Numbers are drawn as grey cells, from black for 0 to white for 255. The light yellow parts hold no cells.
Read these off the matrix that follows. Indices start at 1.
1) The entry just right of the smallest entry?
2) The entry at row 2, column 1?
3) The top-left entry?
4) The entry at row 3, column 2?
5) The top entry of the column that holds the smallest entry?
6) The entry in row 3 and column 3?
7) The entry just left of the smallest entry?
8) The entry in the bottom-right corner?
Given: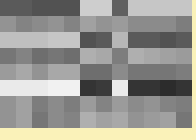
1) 52
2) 147
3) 90
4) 191
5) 198
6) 191
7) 52
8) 118

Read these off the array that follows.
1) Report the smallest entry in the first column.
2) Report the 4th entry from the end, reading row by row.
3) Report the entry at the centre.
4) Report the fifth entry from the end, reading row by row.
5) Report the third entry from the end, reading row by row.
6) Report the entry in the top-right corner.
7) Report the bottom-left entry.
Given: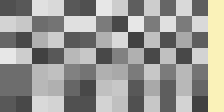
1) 80
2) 199
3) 72
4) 80
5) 94
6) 94
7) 88

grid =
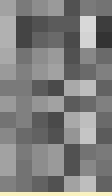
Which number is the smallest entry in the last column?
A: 52
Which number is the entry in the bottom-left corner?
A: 128
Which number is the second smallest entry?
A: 60
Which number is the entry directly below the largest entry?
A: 211
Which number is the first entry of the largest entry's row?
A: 177
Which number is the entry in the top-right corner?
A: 114
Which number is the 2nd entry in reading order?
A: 122
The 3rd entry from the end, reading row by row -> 161
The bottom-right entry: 98
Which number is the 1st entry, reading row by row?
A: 161
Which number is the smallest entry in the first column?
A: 114
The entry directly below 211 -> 136
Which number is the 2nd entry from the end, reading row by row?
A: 189
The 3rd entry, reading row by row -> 142
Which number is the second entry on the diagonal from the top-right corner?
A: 217
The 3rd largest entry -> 197
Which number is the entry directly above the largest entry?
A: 122
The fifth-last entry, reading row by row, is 98
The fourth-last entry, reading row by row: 82
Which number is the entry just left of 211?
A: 74
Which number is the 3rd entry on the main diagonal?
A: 98
